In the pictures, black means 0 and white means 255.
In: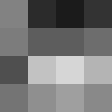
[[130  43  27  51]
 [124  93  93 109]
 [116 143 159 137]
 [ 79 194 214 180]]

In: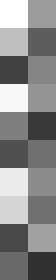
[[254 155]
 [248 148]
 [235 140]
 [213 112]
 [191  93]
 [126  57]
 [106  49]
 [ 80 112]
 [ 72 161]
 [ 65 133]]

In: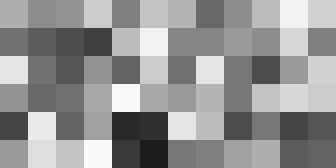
[[229 113  85 147  99 203 113 229 119  77 154 209]
 [174 140 147 203 127 195 181 105 140 188 242 209]
 [154 222 195 249  56  28 119 127 161 174  93  99]
 [147 105 113 168 249 168 154 181 119 195 215 203]
 [113  93  77  63 188 242 134 134 154 140 215 127]
 [ 69 235  99 161  41  48 229 188  77 119  69  85]]

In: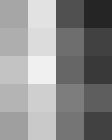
[[195 240 102  57]
 [180 207 125  94]
 [174 220 110  65]
 [166 226  80  37]
 [159 201 117  65]]

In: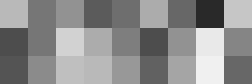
[[185 118 146  91 110 172 103  41 198]
 [ 84 139 191 185 152  97 165 240 103]
 [ 77 118 210 172 126  77 146 233 133]]

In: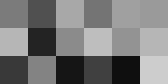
[[182  35 139 190 147 182]
 [123  80 168 116 160 154]
 [ 57 131  21  64  15 205]]

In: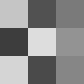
[[213  74 134]
 [197  81 122]
 [ 61 221 147]]

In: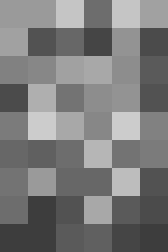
[[161  82 103  69 147  75]
 [154 154 197 109 197 161]
 [129 135 161 168 141  90]
 [123 204 168 135 204 129]
 [115 154 103 103 189  82]
 [109  61  82 168  90  75]
 [103  96 109 182 115 123]
 [ 75 175 115 141 147  82]
 [ 61  61  90  96  69  61]]

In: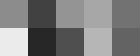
[[235  39  79 182  99]
 [140  65 148 167 114]]
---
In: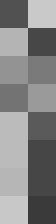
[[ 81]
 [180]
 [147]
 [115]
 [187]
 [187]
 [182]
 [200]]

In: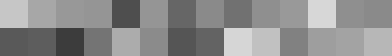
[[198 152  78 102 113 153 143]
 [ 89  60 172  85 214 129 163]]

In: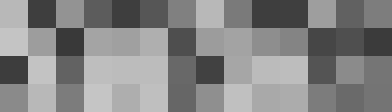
[[184 147  62 128 122  63  97]
 [196  57 160  78 163 132  79]
 [ 61  98 188 104 166 189 139]
 [138 124 174 102 192 172 106]]

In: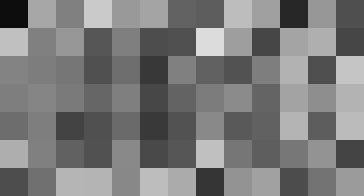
[[ 13 128 153  98 189  39  79]
 [192 150 127  80 158 164  70]
 [131 118 110 128  82 178 197]
 [126 122 127  99 139 163 179]
 [109  67 106  82  89 180 186]
 [174  97 137  86 118 119  68]
 [ 77 181 136 171 147  76 155]]

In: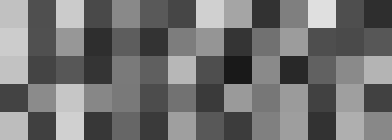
[[193 203 137  70 165 127  78]
 [204 151  93 125  52 156  74]
 [194  87 122 183  25  40 138]
 [ 67 198 121 114 154 155 159]
 [189 208 102 159  60 158 175]]

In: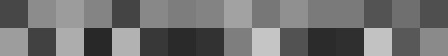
[[ 71 156  68 125 162 144 122 111]
 [157 173 178  42 126  82  47  88]]

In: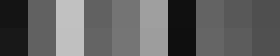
[[ 20 193 116  16  88]
 [ 24 192 117  15  92]]

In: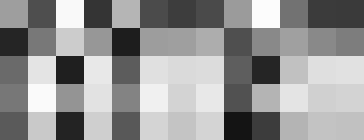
[[158 249 181  61 155 114  58]
 [ 37 204  29 159  79 160 125]
 [106  31  92 218  94 193 225]
 [119 148 131 211  81 228 211]
 [ 90  35  88 196  20 180 193]]
